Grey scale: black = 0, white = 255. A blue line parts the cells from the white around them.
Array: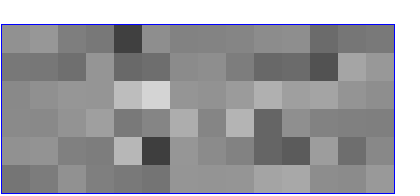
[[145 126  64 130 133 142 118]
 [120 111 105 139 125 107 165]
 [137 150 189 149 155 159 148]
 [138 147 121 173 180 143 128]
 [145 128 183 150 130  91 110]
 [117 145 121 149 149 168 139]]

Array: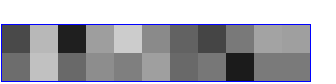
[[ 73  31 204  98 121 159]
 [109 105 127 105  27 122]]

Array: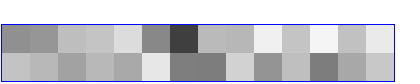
[[144 190 220  63 183 196 193]
 [195 162 169 126 210 191 168]]

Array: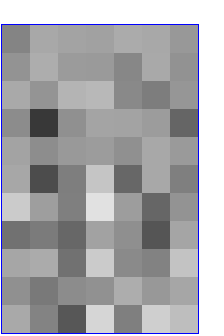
[[132 163 171 152]
 [147 155 135 146]
 [169 180 137 150]
 [140 144 163 101]
 [163 153 144 154]
 [167 126 103 127]
 [203 127 157 147]
 [113 103 143 165]
 [166 113 138 195]
 [144 140 173 166]
 [169  87 127 190]]

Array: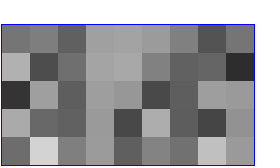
[[117  96 163 128 117]
 [177 111 168  97  45]
 [ 52  94 151  94 154]
 [170  97  72  93 146]
 [109 127  95 113 154]]

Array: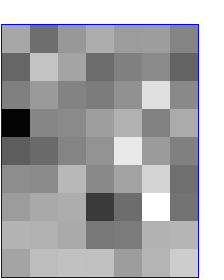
[[167 152 156 132]
 [102 164 128  99]
 [128 131 145 137]
 [  3 138 177 171]
 [ 93 132 233 128]
 [141 184 162 111]
 [156 173 109 114]
 [179 170 123 181]
 [164 193 157 205]]
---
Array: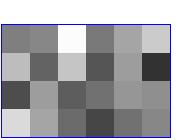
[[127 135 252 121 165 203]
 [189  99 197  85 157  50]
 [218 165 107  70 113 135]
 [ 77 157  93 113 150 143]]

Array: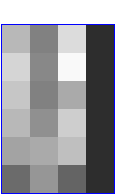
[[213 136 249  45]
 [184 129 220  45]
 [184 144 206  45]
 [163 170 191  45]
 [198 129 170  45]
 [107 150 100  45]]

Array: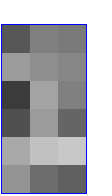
[[169 193 200]
 [155 142 135]
 [ 59 163 128]
 [ 87 128 122]
 [ 80 155 101]
 [148 108  95]]

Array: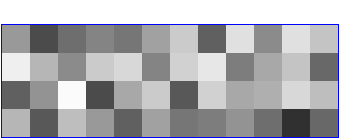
[[ 96 147 251  75 168 203  88 209 168 175 216 190]
 [182  88 190 153  96 161 118 125 147 110  48 104]
 [239 182 139 203 216 132 209 231 125 168 196 104]
 [153  75 110 132 118 161 203  96 224 139 224 196]]

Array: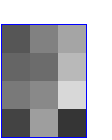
[[121 137 216]
 [101 108 185]
 [ 86 129 165]
 [ 67 158  53]]

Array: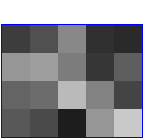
[[100 108 186 130  68]
 [ 61  80 136  48  42]
 [150 158 124  54  94]
 [ 88  74  29 150 201]]

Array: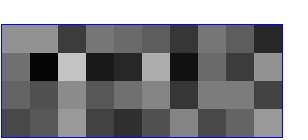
[[112   5 195  25  39 173  17 106  60 146]
 [ 72  87 153  66  47  80 132  72 100 153]
 [100  80 139  87 112 132  54 124 124  66]
 [146 146  60 118 106  93  54 118  93  39]]

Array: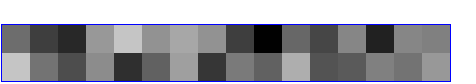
[[197 115  77 140  47  97 159  54 122  97 174  83  90 128 115 152]
 [109  62  40 152 197 146 167 146  62   1 103  70 134  33 134 128]]
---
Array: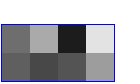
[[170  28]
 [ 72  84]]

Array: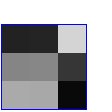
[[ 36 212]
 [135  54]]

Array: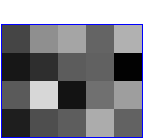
[[143 165]
 [ 46  92]]

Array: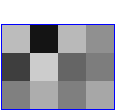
[[ 20 185]
 [204 101]]

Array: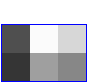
[[251 215]
 [159 135]]

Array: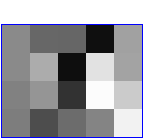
[[103 102]
 [172  14]]
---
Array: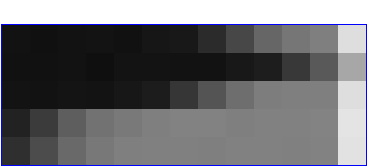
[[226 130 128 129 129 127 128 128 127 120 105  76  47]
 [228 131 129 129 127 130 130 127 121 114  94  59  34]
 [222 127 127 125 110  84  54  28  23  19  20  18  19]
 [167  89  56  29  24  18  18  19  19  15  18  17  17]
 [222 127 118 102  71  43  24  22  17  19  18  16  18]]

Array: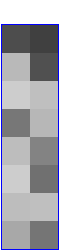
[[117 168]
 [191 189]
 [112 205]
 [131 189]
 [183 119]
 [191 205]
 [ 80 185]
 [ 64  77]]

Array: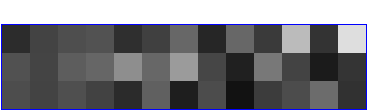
[[ 49 108  76  60  18  76  30  96  43  66  79  67  77]
 [ 52  27  67 120  32  70 155 103 142 102  93  68  81]
 [222  51 187  58 103  38 103  64  47  82  78  67  44]]

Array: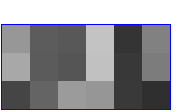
[[ 47  57 150 155 100  69]
 [124  56 193  85  91 168]
 [129  52 195  88  92 151]]

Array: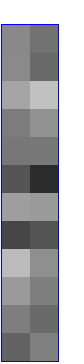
[[128  99]
 [106 126]
 [127 154]
 [143 187]
 [ 84  70]
 [154 158]
 [ 44  85]
 [120 119]
 [145 124]
 [193 164]
 [106 138]
 [114 137]]

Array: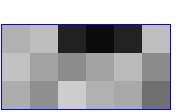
[[112 169 177 205 143 173]
 [139 186 163 140 162 194]
 [191  34  11  33 190 177]]

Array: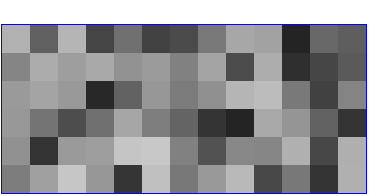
[[176  52 120  72 185 153 120 192  53 151 198 160 125]
 [175  71 176 134 136  82 129 200 197 158 154  51 145]
 [ 51  98 149 168  36  52 100 126 166 112  77 116 152]
 [132  65 121 188 181 144 123 151  98  40 153 164 154]
 [ 90  70  47 173  76 164 129 155 146 169 158 172 133]
 [ 94 104  36 162 167 121  75  66 112  69 181  96 177]]

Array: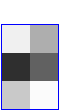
[[251 201]
 [ 97  47]
 [174 240]]
